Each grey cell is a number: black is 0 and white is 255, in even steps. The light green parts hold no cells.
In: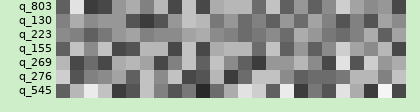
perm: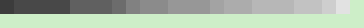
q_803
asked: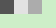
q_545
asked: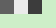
q_545
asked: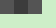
q_130
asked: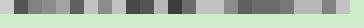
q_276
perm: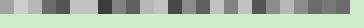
q_276

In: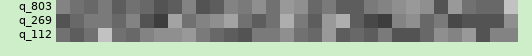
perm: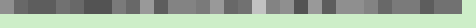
q_803
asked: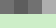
q_269
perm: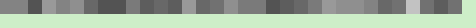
q_112

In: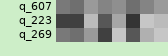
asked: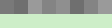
q_607
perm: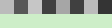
q_223

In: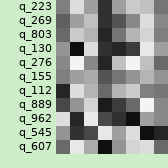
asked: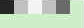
q_276
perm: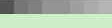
q_155
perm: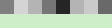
q_803
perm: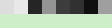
q_130
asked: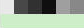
q_962
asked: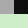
q_607
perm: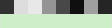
q_545

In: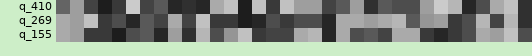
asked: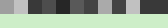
q_269
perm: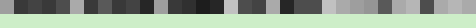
q_155
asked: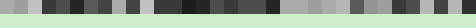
q_269
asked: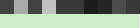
q_269
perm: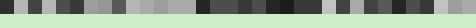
q_269
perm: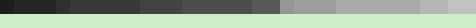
q_155
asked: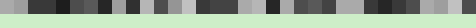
q_155

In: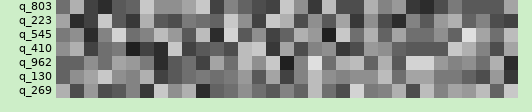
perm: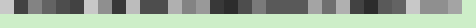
q_803
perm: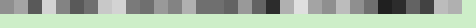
q_962
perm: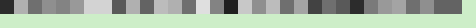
q_962
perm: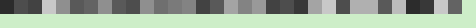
q_803
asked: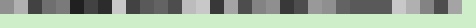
q_410
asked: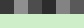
q_223
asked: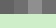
q_269

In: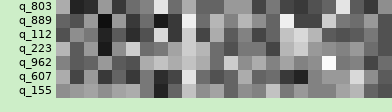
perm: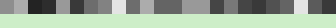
q_803
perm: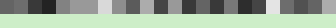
q_607

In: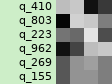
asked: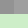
q_269
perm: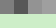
q_269
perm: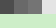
q_223
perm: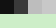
q_410
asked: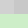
q_803
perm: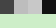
q_962

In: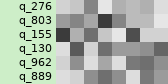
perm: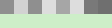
q_962
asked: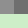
q_889
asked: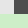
q_155
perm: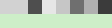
q_155

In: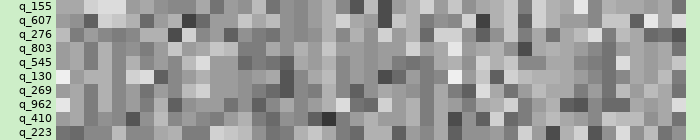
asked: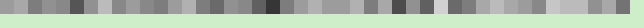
q_410
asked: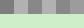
q_545
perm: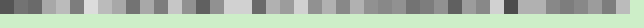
q_276
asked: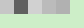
q_130
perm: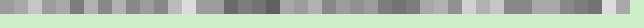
q_545
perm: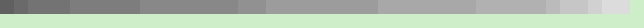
q_545

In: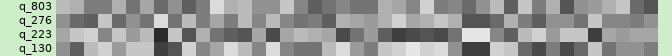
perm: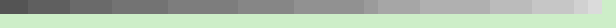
q_276
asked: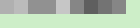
q_803
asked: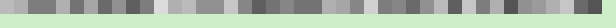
q_803
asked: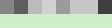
q_223
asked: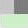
q_803

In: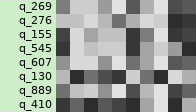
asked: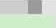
q_269
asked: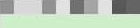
q_607
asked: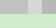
q_276
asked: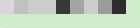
q_545
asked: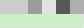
q_269
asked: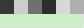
q_130
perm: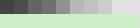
q_889

